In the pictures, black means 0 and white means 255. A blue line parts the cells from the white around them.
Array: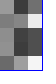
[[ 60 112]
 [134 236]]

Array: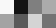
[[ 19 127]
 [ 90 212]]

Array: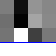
[[ 14 148]
 [  3 165]]

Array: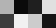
[[ 10  31]
 [241 204]]

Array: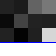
[[27 99]
 [67 34]]

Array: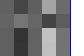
[[ 69  95]
 [117 102]]
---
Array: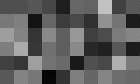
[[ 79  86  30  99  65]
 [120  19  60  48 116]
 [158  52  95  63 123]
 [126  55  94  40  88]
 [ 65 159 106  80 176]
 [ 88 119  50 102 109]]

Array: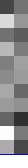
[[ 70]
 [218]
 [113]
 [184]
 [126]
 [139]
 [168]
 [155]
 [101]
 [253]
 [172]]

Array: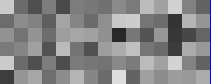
[[202  79  74 120 138 188 209  99]
 [108 130 164 107 200 117  51 149]
 [146 148 157 161  40  83  55 101]
 [122 160 187  81 172 117  59 152]
 [203  79  77 118 137 187 211  98]
 [ 61 166 141 134 221 159 156 171]]

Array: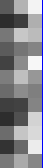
[[ 90 243]
 [ 45 175]
 [119 187]
 [ 91 132]
 [ 66 247]
 [125 151]
 [107 127]
 [ 63 132]
 [ 45 211]
 [108 217]
 [ 51 236]
 [120 134]]

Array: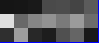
[[ 21  25  76  91]
 [222 134 122 108]
 [ 47  40  80  25]]

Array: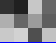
[[ 49 199]
 [175 156]
 [201  79]]
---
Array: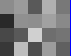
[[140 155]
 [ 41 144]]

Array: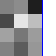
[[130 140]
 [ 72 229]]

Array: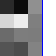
[[ 42  11]
 [214 237]]

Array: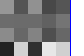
[[150  84]
 [108 107]]

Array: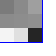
[[123 138]
 [139 141]]

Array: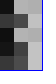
[[ 17 179]
 [ 56  73]]

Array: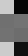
[[204   6]
 [112 115]]

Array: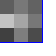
[[ 94 120]
 [195 165]]
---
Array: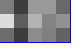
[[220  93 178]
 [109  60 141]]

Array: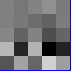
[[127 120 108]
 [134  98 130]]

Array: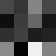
[[ 14  60 102]
 [ 48  64  29]]

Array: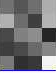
[[177 109  63]
 [ 72 129 141]]

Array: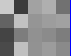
[[ 99 193 149]
 [ 68 125 145]]

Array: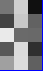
[[ 67 200  98]
 [234 106 105]]
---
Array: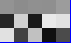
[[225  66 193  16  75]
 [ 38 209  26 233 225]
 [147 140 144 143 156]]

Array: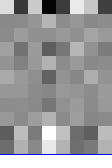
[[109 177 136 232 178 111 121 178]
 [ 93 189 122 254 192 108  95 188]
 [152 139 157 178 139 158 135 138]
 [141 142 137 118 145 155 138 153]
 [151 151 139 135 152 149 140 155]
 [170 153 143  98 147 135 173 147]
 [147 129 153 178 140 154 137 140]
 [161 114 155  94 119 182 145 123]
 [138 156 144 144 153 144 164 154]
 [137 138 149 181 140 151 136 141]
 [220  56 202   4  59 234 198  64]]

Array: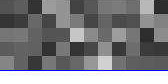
[[133  99  55 120  88 103 150 208 113  94  93  90]
 [ 92  99  97  51 120  52  72 144  57 109  59  57]
 [117 120  99  84  85 198 138 106 157 118  45 140]
 [ 52  60 104  70 148 122  70 100  75  80 146 129]
 [ 83  93  51 156 147  66  87 119 123 110 184  45]]

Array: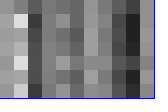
[[151 204  58 121 147 105 141 133  83  45 135]
 [160 166  78 127 114  95 159 123  72  35 150]
 [151 221  79 129 156 120 138 137  87  68 131]
 [161 179  78 129 121  99 158 126  71  38 147]
 [157 161  71 124 112  89 158 120  77  32 151]
 [162 221  59 125 143 102 151 131  71  33 144]
 [148 127  90 120 112 102 148 121  93  65 144]]

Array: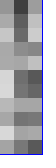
[[164 120  89]
 [216 164 169]
 [167 116 120]
 [184 166 166]
 [216 117 102]
 [214 111  88]
 [170 167 192]
 [169 141 135]
 [198 106 204]
 [170  94 192]
 [150  63 157]]

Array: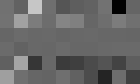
[[159 111 102 100 111  97  76  36 109  64]
 [ 96 165  54 104  59  63  75  84  67  94]
 [107  98 104 103 107 103 103 105 106 106]
 [102 107 104 105 102 104 105 103 103 102]
 [114 161 124 109 133 128 102 110 124 112]
 [113  98 198 111  85  94  98 114   1 101]]
